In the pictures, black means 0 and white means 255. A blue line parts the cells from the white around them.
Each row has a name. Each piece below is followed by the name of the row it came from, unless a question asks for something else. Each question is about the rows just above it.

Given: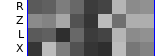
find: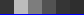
X
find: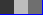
Z
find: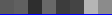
L
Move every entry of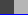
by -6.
[ 62 175]
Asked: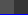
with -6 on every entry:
[76 47]
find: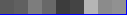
R

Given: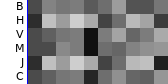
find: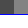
B
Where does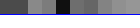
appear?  M

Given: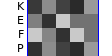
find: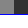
F
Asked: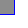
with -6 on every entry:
[134]
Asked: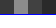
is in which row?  K
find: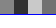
F
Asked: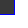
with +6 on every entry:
[63]

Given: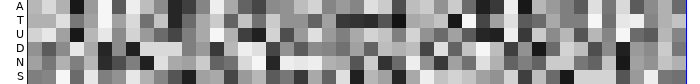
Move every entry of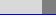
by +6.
[223 223 223 133]
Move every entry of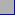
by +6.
[183]
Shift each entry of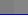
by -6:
[121 127]
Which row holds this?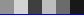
S
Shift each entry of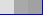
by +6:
[229 175 167]

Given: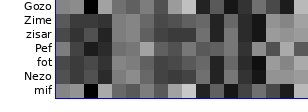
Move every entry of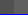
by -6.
[75 90]
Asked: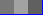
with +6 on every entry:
[125 168 102]
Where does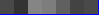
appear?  fot
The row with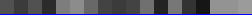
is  Nezo
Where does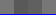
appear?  Pef
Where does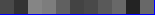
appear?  fot

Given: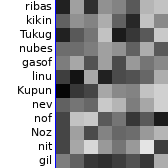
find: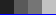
Tukug
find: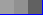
nubes
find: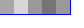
nit
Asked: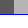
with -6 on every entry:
[ 83 175]
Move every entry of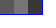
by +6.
[ 95 123  61]
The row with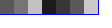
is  Tukug

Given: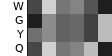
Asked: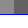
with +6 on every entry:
[146 104]
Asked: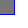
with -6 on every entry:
[112]
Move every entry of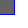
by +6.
[104]

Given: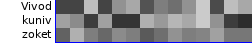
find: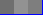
zoket
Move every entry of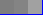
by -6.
[120 126 155]
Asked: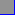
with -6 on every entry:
[140]
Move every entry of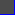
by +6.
[81]

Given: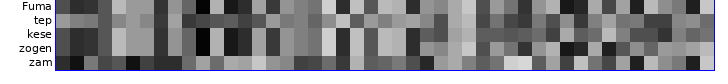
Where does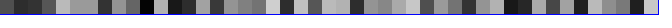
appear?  Fuma
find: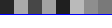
Fuma
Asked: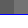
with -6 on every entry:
[ 87 109]

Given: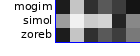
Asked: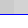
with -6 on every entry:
[197 205]
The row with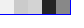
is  simol
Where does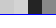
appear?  simol
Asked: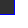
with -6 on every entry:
[42]

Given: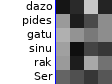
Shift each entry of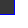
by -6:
[49]
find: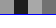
rak
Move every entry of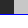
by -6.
[ 36 193]
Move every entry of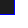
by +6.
[35]

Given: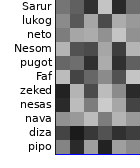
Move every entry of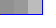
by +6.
[151 159 194]
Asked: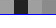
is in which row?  pipo
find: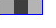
Nesom

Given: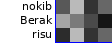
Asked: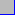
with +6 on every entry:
[192]
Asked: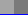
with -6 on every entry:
[159 116]
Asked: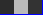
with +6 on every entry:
[ 50 192  57]
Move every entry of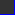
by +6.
[57]
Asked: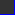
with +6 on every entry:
[57]

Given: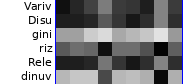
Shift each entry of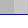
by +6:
[189 204]
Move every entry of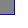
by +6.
[137]
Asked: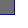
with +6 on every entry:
[116]

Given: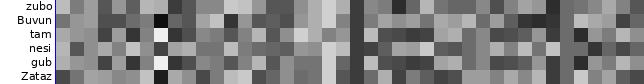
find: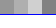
Buvun
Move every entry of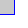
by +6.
[207]

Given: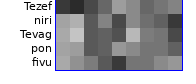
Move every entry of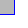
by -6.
[178]
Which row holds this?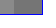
pon
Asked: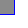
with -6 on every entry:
[132]
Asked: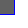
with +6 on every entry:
[103]
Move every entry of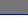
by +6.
[123 123]
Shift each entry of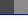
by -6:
[ 67 132]

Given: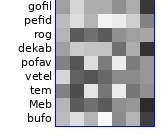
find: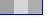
gofil
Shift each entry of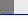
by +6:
[130 242]
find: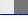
tem
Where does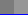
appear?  pofav
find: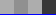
gofil

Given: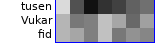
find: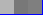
Vukar
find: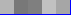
Vukar
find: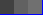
tusen
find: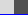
tusen
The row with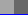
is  Vukar
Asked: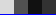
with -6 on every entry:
[212  75  11  44]
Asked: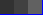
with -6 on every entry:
[44 59 91]

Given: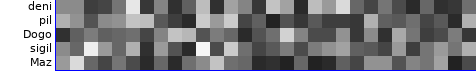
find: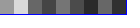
deni
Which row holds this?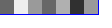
sigil
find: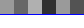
sigil
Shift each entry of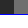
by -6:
[ 36 105]
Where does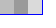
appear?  deni
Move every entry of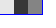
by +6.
[237  61 138]

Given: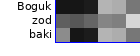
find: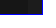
Boguk
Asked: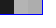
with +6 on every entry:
[ 34 186 179]
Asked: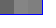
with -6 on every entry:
[ 95 127 121]
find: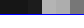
Boguk
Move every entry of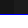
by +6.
[28 34]
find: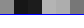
baki

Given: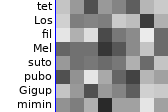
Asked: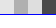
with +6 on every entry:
[235 182 228  80]
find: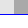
pubo
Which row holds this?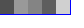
Gigup
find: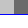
Mel
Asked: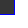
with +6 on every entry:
[60]

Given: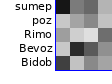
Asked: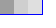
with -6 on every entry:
[152 201 217]
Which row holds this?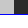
Bevoz
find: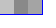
Bidob
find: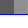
Bevoz
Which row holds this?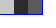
Bevoz
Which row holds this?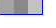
poz

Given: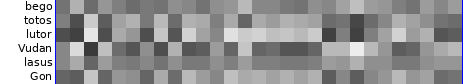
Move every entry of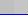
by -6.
[185 191]
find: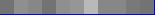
bego

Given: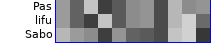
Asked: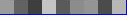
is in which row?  lifu
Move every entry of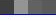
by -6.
[ 56 142  92  84]
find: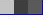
Pas
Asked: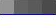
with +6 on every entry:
[154 104  96  81]
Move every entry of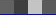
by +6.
[104  68 202  96]
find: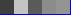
lifu
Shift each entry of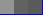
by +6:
[154 104  96]

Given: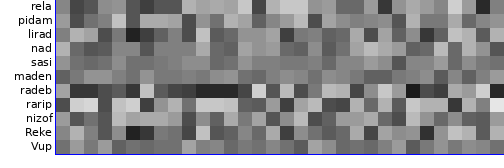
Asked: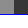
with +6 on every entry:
[147  61]
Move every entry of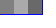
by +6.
[134 176 111]
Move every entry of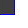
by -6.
[57]
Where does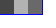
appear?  rarip
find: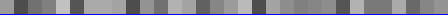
pidam
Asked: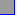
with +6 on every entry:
[161]

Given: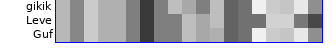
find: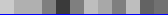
gikik
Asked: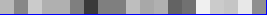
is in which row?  Guf
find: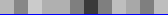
gikik
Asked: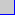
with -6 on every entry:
[197]
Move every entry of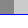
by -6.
[129 197]

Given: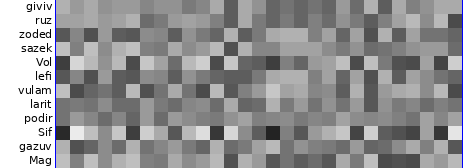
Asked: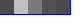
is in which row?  Vol
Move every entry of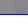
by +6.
[146 140]
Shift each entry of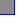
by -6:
[134]
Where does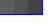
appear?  Sif
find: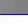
podir
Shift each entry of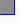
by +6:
[146]

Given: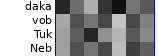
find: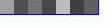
Neb
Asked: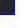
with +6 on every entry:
[44]

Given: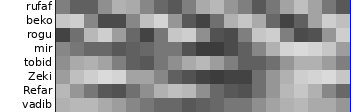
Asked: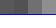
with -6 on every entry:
[ 82  76 106 137]
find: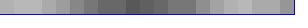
vadib

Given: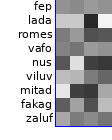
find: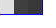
nus
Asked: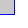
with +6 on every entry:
[207]
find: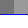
vafo
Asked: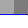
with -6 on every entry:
[162 118]
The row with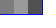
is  romes

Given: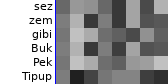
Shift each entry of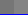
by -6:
[112 126]
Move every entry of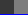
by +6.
[ 62 131]
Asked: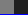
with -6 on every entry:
[119  26]
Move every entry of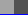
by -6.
[158  76]
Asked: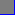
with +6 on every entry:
[131]
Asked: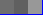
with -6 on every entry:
[104  90 146]
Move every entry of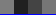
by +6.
[131  38  74 124]

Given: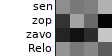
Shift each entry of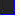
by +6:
[42]
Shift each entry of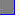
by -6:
[121]
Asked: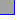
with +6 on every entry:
[169]
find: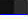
zavo
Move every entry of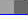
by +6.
[169 111]
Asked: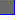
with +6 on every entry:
[111]
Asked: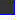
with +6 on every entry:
[57]

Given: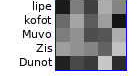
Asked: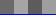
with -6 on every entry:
[100 159  86 152]
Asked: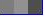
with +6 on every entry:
[131 151  84]
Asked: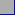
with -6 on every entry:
[167]
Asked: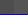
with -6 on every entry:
[72 79]

